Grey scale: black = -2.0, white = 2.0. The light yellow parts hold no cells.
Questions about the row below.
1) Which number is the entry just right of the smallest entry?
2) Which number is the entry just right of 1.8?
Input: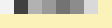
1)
0.8
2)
-1.0

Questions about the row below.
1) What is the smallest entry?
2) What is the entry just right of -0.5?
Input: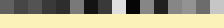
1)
-1.9
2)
-0.9

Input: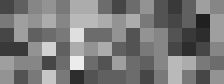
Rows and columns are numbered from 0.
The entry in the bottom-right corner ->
0.3
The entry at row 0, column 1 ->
-0.5
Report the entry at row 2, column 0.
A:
-0.9
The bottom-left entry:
0.3
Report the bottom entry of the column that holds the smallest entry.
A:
-0.9
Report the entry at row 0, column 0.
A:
-0.9
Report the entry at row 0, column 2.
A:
0.1
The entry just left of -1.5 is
-0.5
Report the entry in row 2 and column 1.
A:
0.5
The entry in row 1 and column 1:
0.5
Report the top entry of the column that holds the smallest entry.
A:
0.5
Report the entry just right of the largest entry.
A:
-0.3
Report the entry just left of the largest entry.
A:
-0.3
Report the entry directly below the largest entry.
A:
-1.3
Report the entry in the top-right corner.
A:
0.1
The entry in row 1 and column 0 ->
-0.1
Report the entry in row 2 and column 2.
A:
-0.5

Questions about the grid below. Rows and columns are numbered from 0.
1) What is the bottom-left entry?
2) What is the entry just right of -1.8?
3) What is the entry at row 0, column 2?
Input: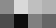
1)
-0.8
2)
0.0
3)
1.0

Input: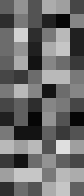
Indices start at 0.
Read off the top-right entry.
-0.9
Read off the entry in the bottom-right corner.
-0.5
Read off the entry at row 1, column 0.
-1.3
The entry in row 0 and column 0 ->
-0.5
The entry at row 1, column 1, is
-0.1
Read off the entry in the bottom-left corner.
-1.3
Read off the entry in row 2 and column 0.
-0.3
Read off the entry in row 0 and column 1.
0.3
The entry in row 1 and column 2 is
-0.7
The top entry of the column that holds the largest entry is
0.5
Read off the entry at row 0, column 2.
-0.7

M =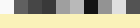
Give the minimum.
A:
-1.7
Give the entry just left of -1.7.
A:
0.9

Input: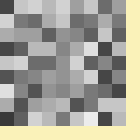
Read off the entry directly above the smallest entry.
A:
0.7
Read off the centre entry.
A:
0.3
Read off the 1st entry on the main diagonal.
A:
-0.9
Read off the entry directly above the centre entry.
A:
0.1
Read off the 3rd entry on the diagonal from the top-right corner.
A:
-0.5
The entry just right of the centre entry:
1.3
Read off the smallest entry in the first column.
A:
-1.1
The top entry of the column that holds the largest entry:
1.1
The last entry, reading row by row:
0.9
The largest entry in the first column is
1.5
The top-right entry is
0.5
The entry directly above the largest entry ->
-0.1
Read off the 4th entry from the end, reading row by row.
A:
1.1
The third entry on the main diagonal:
0.5
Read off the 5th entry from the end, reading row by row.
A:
-0.1
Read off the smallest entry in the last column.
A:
-0.9
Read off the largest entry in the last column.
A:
1.1

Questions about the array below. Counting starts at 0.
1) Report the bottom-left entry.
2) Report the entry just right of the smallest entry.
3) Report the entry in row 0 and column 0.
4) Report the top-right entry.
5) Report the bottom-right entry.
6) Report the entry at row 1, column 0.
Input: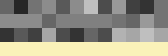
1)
-1.2
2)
-0.2
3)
-0.4
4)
-0.2
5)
0.6
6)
0.2

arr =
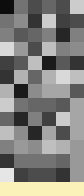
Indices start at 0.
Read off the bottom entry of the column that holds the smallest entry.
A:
1.6
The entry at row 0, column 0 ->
-1.8
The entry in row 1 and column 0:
-0.2
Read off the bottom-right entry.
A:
0.4
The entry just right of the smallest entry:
-0.2
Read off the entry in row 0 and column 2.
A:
-0.8
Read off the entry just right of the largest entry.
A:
-1.0
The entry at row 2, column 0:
0.0

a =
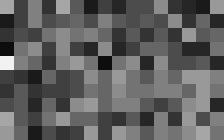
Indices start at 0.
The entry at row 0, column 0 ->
0.6
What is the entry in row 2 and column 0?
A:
-1.2
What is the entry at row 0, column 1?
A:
-1.0
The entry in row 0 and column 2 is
0.0
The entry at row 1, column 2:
0.0
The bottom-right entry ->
-0.2
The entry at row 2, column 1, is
-0.8
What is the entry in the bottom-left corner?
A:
0.4
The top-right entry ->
0.4
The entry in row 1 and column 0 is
-1.6
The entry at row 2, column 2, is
-1.0
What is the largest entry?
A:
1.8
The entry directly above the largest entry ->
-1.8
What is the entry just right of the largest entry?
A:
0.0

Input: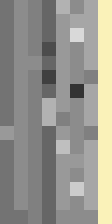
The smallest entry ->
-1.2
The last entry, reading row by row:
0.2
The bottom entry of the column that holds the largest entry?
0.2
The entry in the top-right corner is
0.6
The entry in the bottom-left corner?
-0.2
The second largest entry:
1.2
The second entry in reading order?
0.2
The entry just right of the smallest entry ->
0.6
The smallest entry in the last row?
-0.4
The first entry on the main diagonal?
-0.2
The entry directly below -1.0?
-0.4
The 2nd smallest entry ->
-1.0
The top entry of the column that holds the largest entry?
0.2
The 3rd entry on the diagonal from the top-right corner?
0.4
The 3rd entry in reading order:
0.0
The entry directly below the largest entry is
0.2
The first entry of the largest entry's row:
-0.2
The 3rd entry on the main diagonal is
0.0
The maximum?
1.4
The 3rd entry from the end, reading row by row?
0.2
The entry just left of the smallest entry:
0.4
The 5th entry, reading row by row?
0.8
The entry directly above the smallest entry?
0.2
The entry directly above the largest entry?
0.6
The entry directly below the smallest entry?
0.2

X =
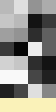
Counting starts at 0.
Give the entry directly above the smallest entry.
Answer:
0.3
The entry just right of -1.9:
1.7
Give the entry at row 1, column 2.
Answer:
-1.7
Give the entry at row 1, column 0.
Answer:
1.1
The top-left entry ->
0.9
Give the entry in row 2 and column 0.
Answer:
0.5
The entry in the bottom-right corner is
0.1
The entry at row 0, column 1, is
1.5

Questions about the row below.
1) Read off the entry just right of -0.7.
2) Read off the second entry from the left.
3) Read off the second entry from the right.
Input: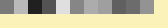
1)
1.5
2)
0.9
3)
-0.3

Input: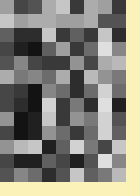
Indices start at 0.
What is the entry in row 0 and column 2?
-0.7
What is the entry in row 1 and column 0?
1.1
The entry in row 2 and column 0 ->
-0.5
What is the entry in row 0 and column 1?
-0.9
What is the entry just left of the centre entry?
0.1
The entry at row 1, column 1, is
0.5
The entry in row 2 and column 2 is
-1.3
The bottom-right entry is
0.9
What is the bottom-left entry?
-0.7
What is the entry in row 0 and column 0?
0.5
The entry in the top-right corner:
-1.1
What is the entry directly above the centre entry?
0.7
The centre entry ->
-0.3
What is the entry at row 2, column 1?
-1.3
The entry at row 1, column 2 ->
0.7
